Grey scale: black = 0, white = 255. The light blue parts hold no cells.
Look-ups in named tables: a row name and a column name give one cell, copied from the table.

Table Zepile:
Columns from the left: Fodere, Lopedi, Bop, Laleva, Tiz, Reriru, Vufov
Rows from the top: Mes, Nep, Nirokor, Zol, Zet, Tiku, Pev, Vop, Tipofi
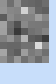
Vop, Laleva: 157
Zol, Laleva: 137
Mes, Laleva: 106
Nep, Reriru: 102
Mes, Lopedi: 111
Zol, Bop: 81
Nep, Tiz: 140
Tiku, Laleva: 180
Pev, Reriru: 218
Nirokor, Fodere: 92
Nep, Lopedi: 135
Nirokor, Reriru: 159
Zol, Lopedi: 110
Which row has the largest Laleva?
Nep

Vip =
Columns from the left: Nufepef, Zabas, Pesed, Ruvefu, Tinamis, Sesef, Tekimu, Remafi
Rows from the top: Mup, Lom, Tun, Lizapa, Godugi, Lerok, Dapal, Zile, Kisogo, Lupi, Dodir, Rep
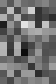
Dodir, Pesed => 68
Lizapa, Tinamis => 194
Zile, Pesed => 166
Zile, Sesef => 151
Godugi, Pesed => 69
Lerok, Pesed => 133
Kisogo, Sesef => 120
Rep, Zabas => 71
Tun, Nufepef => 176
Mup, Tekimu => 131
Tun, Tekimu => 66
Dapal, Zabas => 61
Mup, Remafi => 102

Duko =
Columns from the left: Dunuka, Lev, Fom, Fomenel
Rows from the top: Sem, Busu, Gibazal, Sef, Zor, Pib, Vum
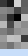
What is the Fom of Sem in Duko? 210
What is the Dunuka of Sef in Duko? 185
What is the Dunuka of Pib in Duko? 156
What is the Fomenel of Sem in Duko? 94
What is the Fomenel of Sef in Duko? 140
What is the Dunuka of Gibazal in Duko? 118
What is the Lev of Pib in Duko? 194
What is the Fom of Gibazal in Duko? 2
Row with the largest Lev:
Pib

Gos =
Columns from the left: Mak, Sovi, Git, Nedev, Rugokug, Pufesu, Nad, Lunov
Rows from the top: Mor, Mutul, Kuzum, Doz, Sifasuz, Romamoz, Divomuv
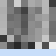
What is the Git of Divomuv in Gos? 40
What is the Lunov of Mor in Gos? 60
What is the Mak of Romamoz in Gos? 56
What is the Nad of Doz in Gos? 180
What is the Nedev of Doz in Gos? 85
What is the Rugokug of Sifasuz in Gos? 140
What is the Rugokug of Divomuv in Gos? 46
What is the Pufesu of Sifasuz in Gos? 155
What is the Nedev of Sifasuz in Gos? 95
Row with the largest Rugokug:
Mor

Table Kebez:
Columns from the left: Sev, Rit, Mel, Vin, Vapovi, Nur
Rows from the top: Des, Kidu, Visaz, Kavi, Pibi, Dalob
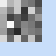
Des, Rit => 180
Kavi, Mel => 92
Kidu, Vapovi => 210
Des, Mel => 202
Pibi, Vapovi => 126
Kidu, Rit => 128
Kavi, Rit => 248
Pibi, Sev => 157
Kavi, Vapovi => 120
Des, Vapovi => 117
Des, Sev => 237
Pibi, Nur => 115
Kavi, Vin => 133
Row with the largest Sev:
Des

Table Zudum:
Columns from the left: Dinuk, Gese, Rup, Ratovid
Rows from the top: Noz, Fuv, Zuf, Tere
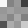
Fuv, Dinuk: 151
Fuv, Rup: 149
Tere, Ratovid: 202
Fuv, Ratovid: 151
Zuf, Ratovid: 128
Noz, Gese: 131
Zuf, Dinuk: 157
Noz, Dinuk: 247
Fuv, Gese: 161

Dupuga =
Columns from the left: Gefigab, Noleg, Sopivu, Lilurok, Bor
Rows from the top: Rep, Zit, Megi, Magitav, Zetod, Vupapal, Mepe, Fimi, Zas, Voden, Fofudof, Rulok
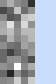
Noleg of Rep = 174
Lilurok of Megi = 193
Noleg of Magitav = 225
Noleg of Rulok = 142
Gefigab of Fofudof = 105
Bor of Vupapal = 183
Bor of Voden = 173
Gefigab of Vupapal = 117
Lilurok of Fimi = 125
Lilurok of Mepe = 163
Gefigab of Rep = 142
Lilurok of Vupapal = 158
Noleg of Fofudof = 38
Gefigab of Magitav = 167
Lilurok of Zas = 116
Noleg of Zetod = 191
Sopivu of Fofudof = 142
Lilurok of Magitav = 218
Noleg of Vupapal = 178
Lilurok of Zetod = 185

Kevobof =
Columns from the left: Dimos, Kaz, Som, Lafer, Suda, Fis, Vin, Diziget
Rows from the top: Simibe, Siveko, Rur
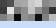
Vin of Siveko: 112
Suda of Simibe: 201
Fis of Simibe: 212
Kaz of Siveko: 229
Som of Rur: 11
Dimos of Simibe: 68
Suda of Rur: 133
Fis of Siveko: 144
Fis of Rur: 15
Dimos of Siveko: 59
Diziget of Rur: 188
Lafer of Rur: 144

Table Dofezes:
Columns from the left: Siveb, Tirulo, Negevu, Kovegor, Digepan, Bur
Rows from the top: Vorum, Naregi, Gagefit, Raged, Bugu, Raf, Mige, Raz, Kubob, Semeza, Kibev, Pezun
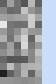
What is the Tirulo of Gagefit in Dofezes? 154
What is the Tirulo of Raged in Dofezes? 117
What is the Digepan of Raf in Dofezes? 100
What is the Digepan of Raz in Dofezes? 136
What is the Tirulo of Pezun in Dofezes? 147
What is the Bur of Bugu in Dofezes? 148
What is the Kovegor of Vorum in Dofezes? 85
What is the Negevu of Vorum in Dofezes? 112
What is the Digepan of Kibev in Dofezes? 100
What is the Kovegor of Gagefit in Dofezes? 165
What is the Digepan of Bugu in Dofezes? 151
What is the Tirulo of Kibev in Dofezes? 96
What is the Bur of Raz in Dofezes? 192
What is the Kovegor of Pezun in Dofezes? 138

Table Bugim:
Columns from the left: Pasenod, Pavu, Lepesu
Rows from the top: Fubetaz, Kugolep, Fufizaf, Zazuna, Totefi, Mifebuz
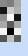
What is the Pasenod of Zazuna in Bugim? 169
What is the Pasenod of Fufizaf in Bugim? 143
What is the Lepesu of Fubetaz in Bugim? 168
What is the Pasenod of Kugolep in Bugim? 21
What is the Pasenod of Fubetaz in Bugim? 137
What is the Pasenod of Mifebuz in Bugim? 84
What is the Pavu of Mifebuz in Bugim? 192
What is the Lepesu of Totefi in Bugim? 241
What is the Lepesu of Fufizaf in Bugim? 20
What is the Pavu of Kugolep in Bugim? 203
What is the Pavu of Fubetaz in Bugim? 125
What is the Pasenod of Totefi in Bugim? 243
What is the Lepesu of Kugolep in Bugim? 174
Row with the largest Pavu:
Fufizaf

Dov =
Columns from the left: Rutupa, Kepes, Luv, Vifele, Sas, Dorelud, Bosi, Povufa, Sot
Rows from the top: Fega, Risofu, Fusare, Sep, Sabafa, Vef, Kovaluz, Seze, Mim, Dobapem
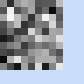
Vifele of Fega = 174
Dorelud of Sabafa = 144
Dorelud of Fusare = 147
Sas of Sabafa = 213
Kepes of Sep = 141
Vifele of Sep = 50
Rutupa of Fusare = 167
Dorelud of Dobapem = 217
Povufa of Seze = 114
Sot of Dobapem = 230
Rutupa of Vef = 26
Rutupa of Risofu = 85
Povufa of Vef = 164
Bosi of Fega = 89

